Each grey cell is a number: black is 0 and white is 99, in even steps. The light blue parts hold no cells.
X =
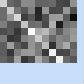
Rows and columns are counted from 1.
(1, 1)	81
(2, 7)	58
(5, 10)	52
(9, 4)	21
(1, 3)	35
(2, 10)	59
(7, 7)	73
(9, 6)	66
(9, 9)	93
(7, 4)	27
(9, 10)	41
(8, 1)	36
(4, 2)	33
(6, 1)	47
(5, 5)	98
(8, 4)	59
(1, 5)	53
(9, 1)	39
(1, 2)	40
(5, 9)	36
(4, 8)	68
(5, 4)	35
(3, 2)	59
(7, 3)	36
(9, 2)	32
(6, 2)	21
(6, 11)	60
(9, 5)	30
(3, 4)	24
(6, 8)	40

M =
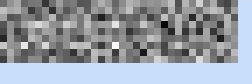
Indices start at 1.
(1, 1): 43
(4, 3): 44
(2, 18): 60
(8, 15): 64
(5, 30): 64
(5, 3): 24
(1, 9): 61
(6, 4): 32
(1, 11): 48
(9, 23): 81
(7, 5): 34
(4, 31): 50
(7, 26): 77
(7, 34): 55
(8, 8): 22
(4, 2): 56
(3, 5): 48
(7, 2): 58
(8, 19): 44
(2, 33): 34
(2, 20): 49
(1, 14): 55
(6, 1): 15
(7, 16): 47
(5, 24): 37
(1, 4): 40
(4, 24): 3
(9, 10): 37
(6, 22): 75
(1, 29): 81
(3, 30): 26
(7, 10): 56
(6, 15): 59
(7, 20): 25
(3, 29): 62
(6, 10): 56
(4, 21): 76
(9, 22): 57
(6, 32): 12

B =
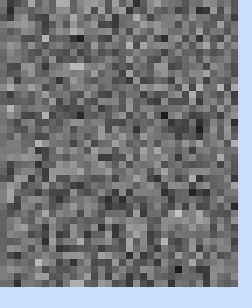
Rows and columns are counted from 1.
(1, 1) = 47
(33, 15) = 20
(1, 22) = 53
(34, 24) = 45
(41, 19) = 22
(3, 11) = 65
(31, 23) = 43
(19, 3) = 34
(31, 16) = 41
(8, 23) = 40
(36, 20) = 42
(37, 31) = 52
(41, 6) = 43
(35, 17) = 40
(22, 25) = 45
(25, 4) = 51
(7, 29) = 51
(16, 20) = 36
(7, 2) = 58
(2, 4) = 43
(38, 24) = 52
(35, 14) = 47
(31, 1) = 38
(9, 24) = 51
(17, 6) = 34
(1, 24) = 48
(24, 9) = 57
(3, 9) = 48
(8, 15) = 32
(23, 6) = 51
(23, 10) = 34
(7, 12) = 42
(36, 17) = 36
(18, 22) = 38
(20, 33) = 55
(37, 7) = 52
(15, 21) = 41
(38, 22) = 40
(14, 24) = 35
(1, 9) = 67

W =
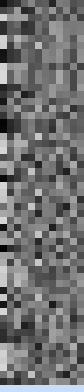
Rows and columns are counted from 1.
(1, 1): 5
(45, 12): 54
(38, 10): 61
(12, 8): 42
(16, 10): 60
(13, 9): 52
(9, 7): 52
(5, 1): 17
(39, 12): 27
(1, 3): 21
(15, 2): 53
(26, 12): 37
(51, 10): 26
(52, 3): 52
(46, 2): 44
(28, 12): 51
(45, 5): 34
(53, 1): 83
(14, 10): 47
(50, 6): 14
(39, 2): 58
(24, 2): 63
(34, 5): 47
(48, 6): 42
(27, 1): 83
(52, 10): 45
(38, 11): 40
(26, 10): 42
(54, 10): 13
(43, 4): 37
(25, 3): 25
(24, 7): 50
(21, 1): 78
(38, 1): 67
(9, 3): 24
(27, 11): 28
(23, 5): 20
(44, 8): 10
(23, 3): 59
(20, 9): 49

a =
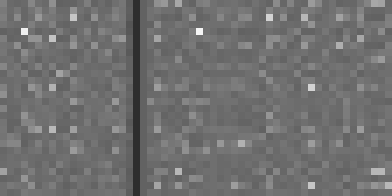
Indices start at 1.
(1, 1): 50
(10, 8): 49
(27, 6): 40
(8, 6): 42
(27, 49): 46
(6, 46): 43
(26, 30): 42
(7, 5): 41
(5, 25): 44
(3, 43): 40
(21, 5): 42
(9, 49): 40
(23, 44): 40
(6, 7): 42
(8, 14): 41
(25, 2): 43
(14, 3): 45
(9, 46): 42
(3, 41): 55
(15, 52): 43
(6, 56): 42
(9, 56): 45
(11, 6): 39
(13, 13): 44
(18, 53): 43
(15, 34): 44
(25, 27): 39
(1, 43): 41
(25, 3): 40
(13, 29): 41
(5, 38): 41
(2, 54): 40
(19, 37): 41
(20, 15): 41
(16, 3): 40
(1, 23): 56
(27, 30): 43
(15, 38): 40
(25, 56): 47
